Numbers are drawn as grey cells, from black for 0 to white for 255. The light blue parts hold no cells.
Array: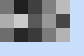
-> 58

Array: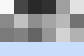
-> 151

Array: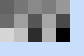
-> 44

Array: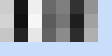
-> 139

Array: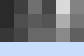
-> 104

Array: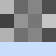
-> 113

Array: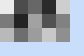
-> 156

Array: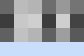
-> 96
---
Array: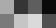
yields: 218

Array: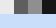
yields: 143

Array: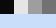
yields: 158

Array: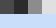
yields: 140

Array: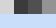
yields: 80

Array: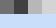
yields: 183

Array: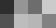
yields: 182

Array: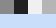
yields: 240
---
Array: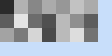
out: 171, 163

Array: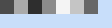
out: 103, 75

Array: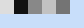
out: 116, 221

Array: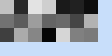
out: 13, 63

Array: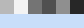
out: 39, 184

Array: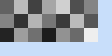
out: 132, 35

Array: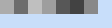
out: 136, 172

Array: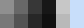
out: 199, 120

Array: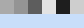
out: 206, 170
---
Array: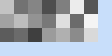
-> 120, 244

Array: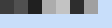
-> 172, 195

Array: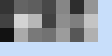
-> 66, 211

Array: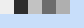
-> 194, 238

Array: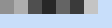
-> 39, 196

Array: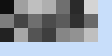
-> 76, 212

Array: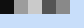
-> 202, 202
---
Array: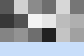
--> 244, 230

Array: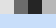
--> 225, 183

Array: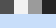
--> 242, 155

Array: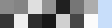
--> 251, 238

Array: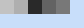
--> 194, 175

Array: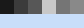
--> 200, 137

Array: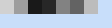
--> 209, 188

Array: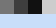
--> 205, 117

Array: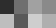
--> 206, 190

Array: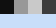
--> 201, 152
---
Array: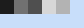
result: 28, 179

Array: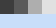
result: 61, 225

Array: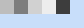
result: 189, 61

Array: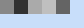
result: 135, 100

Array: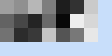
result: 159, 231

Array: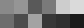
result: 137, 27

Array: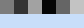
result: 124, 195

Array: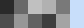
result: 42, 164
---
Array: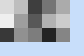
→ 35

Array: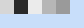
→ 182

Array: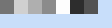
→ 45

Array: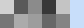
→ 103

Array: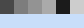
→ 27

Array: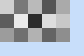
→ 100

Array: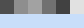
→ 65

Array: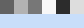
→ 44

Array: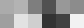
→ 65
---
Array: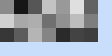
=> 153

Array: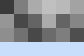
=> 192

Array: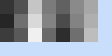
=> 97

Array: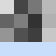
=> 69

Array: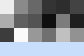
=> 52

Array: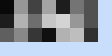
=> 29

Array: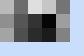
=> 223
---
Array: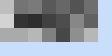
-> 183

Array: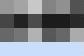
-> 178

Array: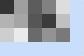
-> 106

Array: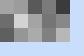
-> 171

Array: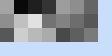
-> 185

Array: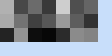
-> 13

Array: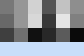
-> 17

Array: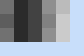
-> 66
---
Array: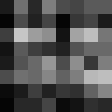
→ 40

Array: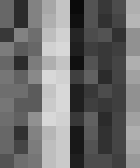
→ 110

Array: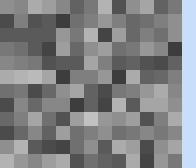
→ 151

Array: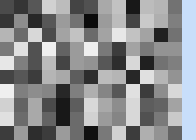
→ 155

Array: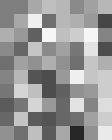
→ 111

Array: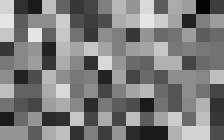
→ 149

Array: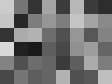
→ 117
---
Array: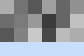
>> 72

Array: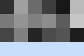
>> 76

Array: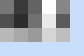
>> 154

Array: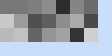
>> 163

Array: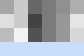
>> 123

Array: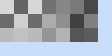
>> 179
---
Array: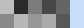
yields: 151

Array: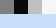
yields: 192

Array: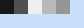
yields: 239

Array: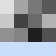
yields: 30

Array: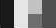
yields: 111

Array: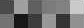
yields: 60
